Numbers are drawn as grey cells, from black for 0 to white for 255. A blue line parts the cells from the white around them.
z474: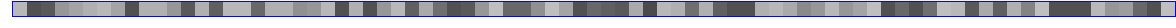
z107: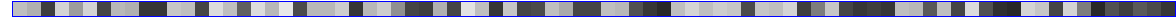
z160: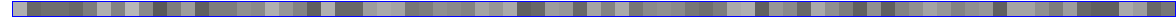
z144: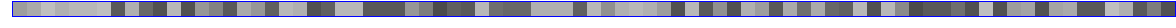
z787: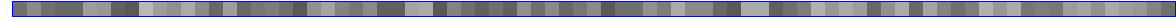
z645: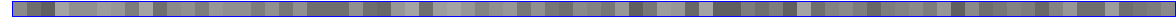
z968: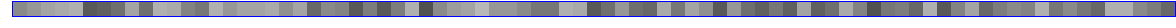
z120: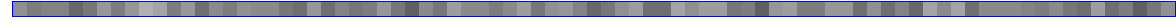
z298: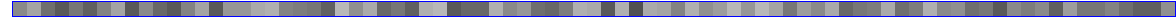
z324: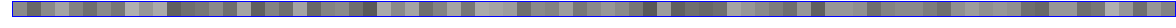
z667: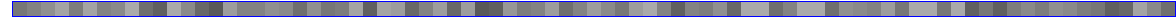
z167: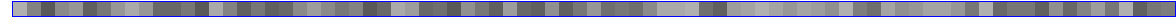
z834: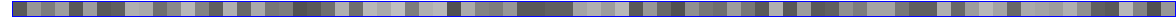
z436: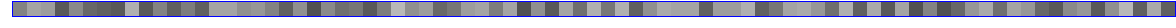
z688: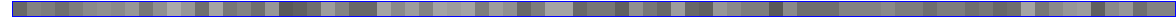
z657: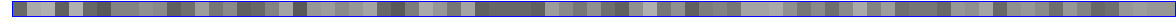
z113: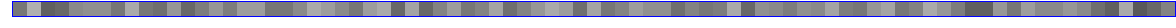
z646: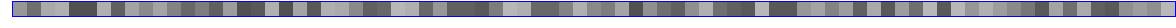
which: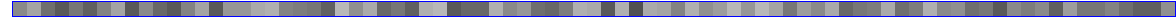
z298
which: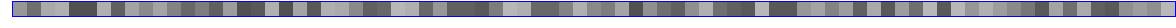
z646
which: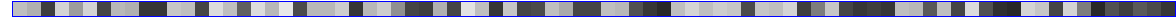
z107
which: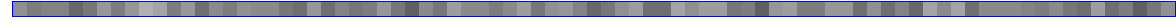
z120
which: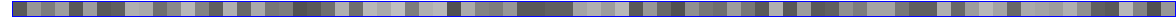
z834

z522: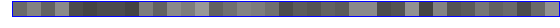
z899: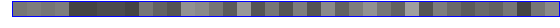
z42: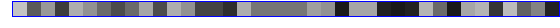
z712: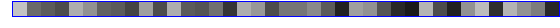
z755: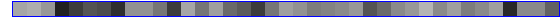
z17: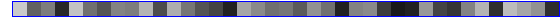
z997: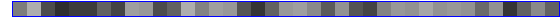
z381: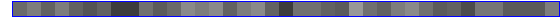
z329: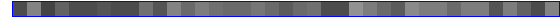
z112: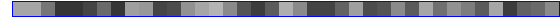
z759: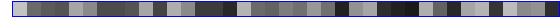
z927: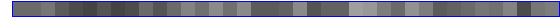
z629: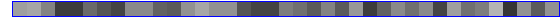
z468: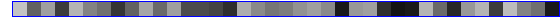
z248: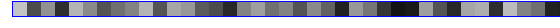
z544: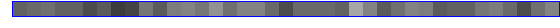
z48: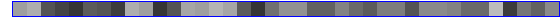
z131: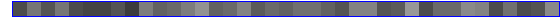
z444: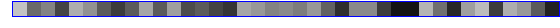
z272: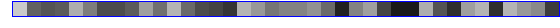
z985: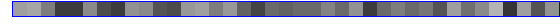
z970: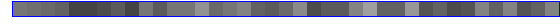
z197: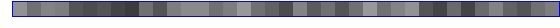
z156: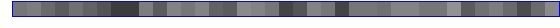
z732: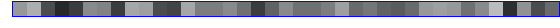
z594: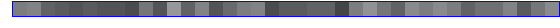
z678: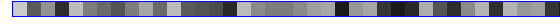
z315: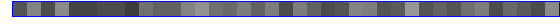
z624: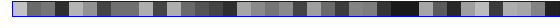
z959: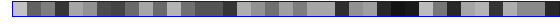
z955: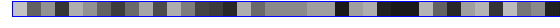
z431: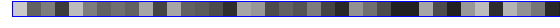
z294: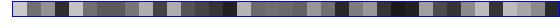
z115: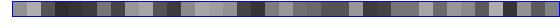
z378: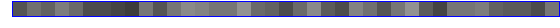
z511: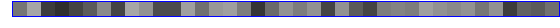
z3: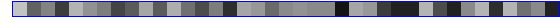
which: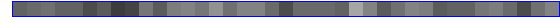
z544
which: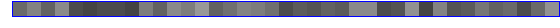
z522
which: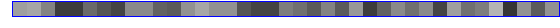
z629

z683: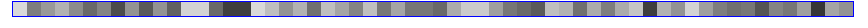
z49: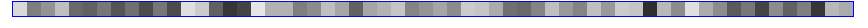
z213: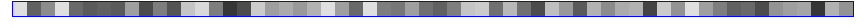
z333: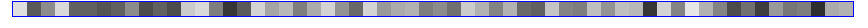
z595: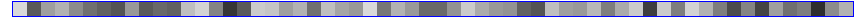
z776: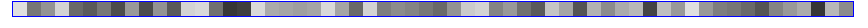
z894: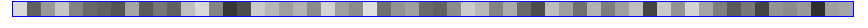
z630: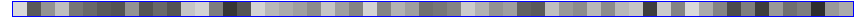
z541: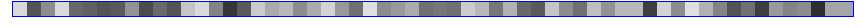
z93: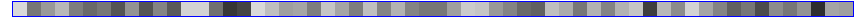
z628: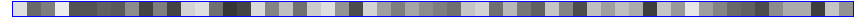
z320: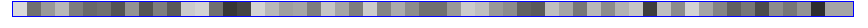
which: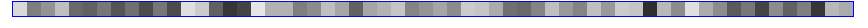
z49
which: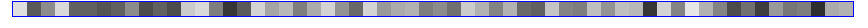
z333
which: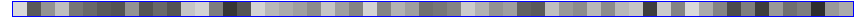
z630

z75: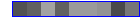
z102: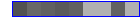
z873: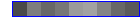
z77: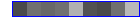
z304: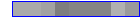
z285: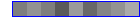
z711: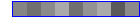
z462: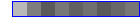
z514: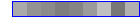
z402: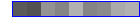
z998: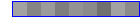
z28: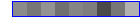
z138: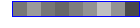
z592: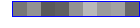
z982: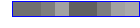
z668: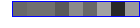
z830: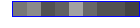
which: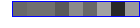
z668
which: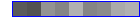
z402
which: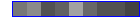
z830
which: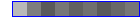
z462

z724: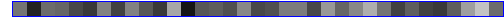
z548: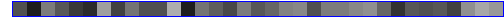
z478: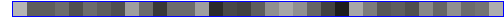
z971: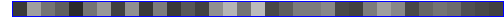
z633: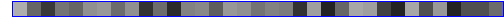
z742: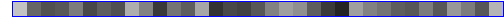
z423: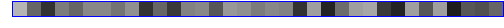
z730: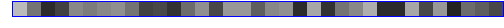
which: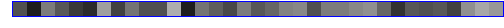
z548
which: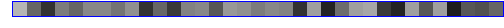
z423
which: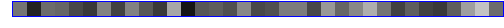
z724

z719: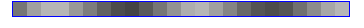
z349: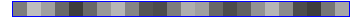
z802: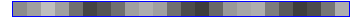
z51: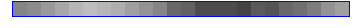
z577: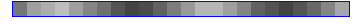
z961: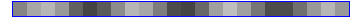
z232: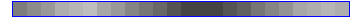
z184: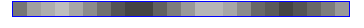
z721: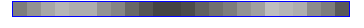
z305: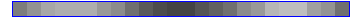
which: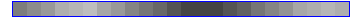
z232
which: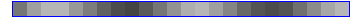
z719

